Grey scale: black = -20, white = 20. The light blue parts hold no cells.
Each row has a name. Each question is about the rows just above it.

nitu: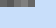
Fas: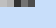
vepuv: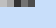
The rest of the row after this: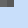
[-2  0 -4]
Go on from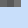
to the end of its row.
[ 0 -4]
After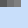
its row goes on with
[-4]
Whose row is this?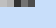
Fas

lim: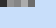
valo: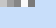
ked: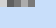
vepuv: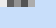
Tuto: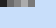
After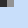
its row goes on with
[ 1  7 -3]
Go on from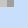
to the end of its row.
[ 1 19 -1]
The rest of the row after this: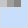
[19 -1]

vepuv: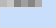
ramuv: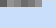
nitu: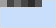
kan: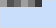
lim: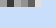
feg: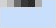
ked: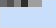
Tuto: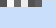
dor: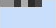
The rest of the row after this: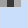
[ 3 -5 15]
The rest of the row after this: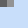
[ 1 -3 -1  3]
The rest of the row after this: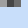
[ -9 -13  -7]
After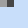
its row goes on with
[ -3  -9 -13  -7]
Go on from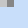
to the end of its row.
[5 1 7]
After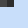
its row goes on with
[-7]
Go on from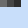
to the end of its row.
[-7]

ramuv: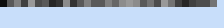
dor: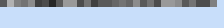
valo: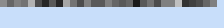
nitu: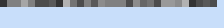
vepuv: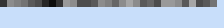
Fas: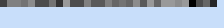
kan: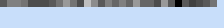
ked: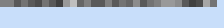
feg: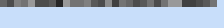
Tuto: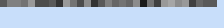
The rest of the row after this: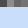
[ -8   4   4   2   8 -12  -8  -6  -8]
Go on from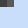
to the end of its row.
[-6 -4 -2 -4  2 -6 -2 -8  4  4  2 -6 -2 -8 -8  0]
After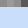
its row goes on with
[ -2  -8   4  -2 -10 -14 -10  -8  -8  -2]
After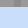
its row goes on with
[-20  -8  -4 -14]

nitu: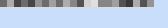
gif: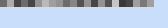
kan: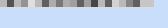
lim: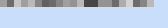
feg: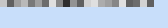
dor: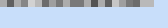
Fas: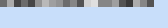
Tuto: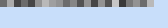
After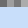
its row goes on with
[-1 -1  7 -7  7 -5 11  5 -1 -3  9  9]
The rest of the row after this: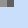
[13 15  7  5  1 15 -5 -3 13 -5]
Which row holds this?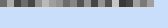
gif

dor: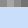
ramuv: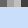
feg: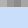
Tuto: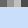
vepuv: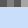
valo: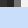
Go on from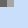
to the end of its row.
[ 10 -10]
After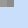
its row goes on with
[6]

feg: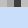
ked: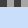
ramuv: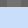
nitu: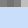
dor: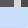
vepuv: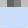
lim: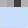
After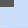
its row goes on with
[14 -8]
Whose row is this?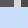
dor
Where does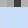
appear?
lim
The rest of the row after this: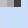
[10]
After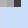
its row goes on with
[8]

